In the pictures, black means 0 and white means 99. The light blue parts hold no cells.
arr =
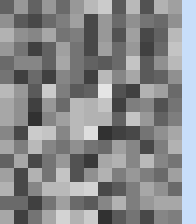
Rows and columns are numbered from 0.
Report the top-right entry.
62
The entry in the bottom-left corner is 65
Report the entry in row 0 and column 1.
59
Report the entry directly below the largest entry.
76
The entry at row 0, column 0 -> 38
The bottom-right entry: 49
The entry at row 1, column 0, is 56
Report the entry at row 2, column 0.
69
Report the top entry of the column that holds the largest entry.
79
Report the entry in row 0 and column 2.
38
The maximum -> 89
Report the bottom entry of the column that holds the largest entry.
19
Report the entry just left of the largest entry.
38
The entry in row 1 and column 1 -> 35
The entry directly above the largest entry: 72

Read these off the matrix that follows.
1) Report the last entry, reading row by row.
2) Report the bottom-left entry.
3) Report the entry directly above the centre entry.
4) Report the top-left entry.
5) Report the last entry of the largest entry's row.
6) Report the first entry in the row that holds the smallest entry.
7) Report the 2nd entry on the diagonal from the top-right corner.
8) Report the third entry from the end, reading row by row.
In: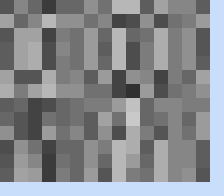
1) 33
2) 36
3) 60
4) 33
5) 60
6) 67
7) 48
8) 52

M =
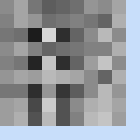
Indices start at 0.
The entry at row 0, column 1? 64
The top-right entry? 64
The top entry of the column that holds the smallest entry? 46
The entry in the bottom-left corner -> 61
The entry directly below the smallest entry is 50
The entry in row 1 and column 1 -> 64
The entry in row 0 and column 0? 54
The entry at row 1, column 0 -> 50
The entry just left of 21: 58
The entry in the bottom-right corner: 61
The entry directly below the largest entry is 39
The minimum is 11
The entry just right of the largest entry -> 18
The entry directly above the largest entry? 43
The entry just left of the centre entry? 76
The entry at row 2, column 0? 46
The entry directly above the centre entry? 43
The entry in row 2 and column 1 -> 43
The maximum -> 83
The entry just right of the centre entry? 39
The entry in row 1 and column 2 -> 58
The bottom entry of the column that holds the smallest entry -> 32
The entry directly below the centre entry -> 68
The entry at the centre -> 18

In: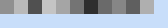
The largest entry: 76
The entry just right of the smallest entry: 41

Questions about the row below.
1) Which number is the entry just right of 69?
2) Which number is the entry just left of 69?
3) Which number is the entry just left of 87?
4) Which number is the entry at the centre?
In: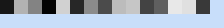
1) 51
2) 9
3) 90
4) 29

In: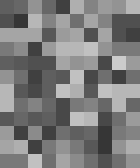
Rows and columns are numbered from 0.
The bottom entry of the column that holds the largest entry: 43
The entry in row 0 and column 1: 40
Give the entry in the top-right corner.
71
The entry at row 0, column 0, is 37
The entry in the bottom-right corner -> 57
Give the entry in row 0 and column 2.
57
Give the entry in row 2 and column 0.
64
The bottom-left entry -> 47
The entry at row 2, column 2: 64
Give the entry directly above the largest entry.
47
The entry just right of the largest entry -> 60
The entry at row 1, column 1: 21
